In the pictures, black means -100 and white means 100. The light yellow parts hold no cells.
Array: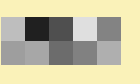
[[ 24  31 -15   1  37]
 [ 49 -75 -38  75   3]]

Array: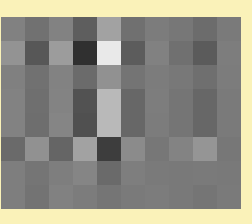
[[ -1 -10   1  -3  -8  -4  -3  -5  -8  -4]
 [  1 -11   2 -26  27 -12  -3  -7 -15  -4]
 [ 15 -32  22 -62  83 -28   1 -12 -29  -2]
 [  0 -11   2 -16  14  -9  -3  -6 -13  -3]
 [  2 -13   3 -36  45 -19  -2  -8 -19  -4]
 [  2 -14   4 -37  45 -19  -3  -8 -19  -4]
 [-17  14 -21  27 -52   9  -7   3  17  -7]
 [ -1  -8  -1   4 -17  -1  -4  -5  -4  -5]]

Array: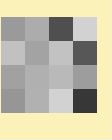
[[ 18  39  65 -57]
 [ 21  35 -38  65]
 [ 51  28  52 -32]
 [ 26  38  45  23]]

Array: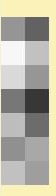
[[ 51  24]
 [ 17 -23]
 [ 94  51]
 [ 70  18]
 [ -7 -57]
 [ 48 -15]
 [ 13  32]]

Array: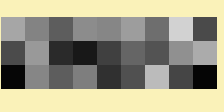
[[-95   5 -27  -1 -62 -37  47 -46 -96]
 [ 30   3 -27  10   5  23 -14  65 -42]
 [-41  20 -67 -81 -50 -21 -35  13  34]]

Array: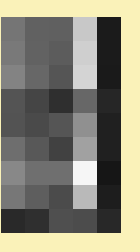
[[-68 -63 -38 -40 -69]
 [ -8 -24 -25  57 -79]
 [ -5 -23 -28  62 -79]
 [  3 -19 -33  66 -80]
 [-34 -46 -63 -19 -70]
 [-35 -42 -33  13 -75]
 [-14 -31 -49  26 -75]
 [  7 -13 -13  93 -83]
 [ -7 -26 -41  45 -77]]

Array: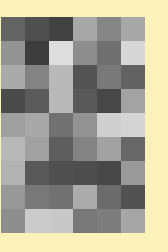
[[ 11  59  57  -6  -2  30]
 [-22 -38 -48  31   5  31]
 [ 15 -53  73  11 -12  69]
 [ 33   3  45 -35  -5 -23]
 [-42 -29  45 -31 -44  28]
 [ 25  32 -11  15  62  66]
 [ 44  26 -26   3  27 -19]
 [ 40 -31 -37 -39 -44  21]
 [ 19  -6 -11  34 -16 -36]]

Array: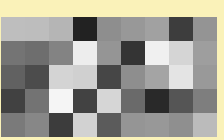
[[ -4   6 -53  65 -29  17  19  12  47]
 [ 49  48  42 -73  11  19  26 -52  16]
 [ -9 -14   3  86  17 -59  88  67  24]
 [-24 -40  66  63 -45  11  29  79  20]
 [-49 -10  92 -48  68 -17 -68 -33  -1]]

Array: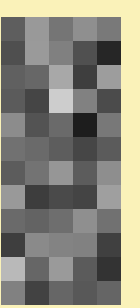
[[  1 -48 -20 -31 -21]
 [-26  20  -8  12  -5]
 [-38  21   0 -37 -70]
 [-25 -19  32 -51  23]
 [-29 -46  61   1 -41]
 [ 10 -35 -17 -77  -6]
 [-11 -17 -27 -45 -29]
 [-28 -10  18 -28  11]
 [ 20 -52 -42 -47  25]
 [-17 -22 -14  12 -11]
 [-51   8   3   1 -50]
 [ 45 -20  21 -29 -60]]
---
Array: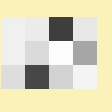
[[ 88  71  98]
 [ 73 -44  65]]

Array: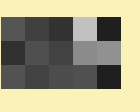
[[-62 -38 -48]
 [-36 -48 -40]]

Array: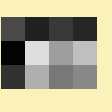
[[-97  74  24]
 [-61  37  -6]]

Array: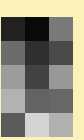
[[-15 -63 -42]
 [ 22 -48  19]]

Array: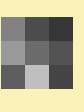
[[ 20 -15 -36]
 [-27  50 -47]]

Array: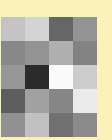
[[  7  15  37]
 [ 18 -66  97]]

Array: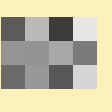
[[ 17  15  32]
 [-17  19 -32]]

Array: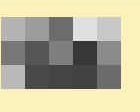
[[ -6 -33  -1]
 [ 46 -43 -47]]
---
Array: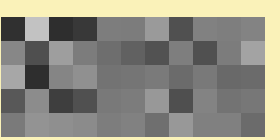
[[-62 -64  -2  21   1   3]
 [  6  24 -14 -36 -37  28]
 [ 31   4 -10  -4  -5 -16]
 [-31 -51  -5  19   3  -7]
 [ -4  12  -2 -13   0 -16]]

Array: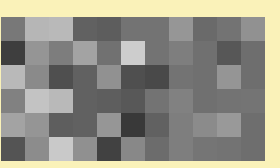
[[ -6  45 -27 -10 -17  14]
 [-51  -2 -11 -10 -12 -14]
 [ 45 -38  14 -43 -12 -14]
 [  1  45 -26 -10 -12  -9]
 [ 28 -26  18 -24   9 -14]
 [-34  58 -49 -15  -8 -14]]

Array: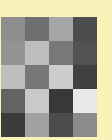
[[ 11  30]
 [ 16  -6]
 [ 49  61]
 [-22 -56]
 [-53 -41]]

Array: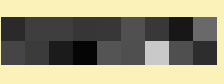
[[-67 -51 -57 -56 -18]
 [-46 -79 -34  58 -65]]

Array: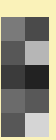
[[ -4]
 [-32]
 [-54]
 [-16]
 [-32]]

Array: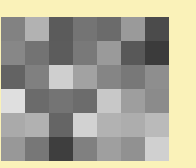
[[  2 -29 -16 -41]
 [  6 -28  21 -54]
 [-22  62   4  11]
 [ 75  -9  57   9]
 [ 33 -21  40  46]
 [ 19 -51  25  63]]
